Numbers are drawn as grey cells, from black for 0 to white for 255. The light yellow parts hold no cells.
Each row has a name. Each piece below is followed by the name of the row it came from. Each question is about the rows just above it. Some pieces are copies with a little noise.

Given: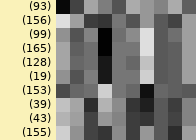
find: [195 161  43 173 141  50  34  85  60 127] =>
(39)
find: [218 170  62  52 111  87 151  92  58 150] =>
(156)

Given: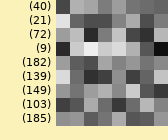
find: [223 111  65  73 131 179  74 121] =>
(21)
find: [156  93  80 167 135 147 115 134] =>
(182)
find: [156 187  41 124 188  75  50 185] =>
(72)

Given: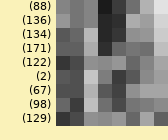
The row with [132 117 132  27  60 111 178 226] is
(88)
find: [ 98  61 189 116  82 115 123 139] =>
(98)
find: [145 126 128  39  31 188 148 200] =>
(136)

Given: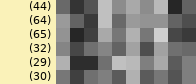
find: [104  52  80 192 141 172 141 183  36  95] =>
(44)
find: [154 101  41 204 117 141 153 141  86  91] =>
(64)
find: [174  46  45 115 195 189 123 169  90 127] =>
(29)
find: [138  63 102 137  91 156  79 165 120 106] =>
(32)

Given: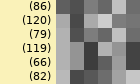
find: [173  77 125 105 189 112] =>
(79)
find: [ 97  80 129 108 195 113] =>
(86)
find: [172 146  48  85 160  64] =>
(66)
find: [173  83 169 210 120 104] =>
(120)

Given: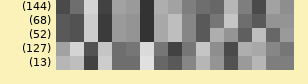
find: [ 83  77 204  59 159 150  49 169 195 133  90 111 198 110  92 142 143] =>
(68)
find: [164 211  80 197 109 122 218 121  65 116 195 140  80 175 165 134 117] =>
(127)
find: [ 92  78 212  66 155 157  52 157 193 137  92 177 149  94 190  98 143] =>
(52)

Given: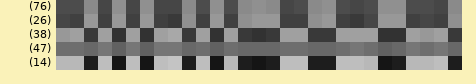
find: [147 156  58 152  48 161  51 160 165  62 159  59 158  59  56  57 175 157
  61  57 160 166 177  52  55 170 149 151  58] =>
(38)
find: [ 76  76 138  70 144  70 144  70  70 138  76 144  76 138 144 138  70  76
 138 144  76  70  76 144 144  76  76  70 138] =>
(76)
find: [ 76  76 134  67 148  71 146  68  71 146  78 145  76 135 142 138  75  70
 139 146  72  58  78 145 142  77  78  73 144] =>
(76)
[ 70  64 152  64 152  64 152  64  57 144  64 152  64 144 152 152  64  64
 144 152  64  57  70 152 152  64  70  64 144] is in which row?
(26)
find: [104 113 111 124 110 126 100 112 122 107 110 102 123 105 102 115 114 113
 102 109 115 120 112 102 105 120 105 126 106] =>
(47)

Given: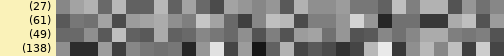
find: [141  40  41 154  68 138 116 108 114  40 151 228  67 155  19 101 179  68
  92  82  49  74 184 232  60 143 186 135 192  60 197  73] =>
(138)
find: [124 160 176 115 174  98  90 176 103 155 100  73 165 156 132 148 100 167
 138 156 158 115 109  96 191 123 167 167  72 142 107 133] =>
(27)

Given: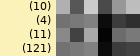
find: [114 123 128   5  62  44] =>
(4)
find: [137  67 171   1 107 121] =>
(11)
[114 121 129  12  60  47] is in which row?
(4)

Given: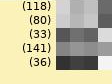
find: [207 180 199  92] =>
(80)
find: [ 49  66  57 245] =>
(36)
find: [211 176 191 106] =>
(118)

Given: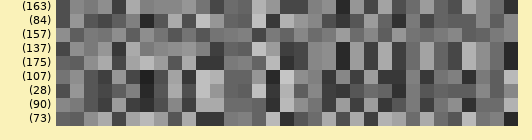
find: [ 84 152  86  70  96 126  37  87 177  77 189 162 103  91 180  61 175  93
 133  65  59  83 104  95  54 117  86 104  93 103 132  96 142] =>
(28)
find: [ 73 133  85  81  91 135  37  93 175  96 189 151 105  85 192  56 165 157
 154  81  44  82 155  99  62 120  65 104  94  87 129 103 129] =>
(84)

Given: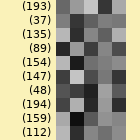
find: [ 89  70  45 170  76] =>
(48)
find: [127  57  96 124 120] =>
(37)

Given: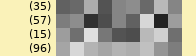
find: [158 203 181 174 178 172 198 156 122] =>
(96)
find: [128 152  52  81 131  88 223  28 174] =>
(57)

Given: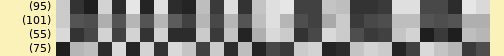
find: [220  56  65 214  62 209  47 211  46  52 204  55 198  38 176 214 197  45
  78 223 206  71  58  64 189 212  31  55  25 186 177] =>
(55)
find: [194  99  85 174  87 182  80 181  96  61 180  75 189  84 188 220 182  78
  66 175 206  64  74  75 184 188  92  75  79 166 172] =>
(101)
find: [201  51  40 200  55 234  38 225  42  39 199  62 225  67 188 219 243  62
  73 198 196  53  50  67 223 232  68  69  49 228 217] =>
(95)

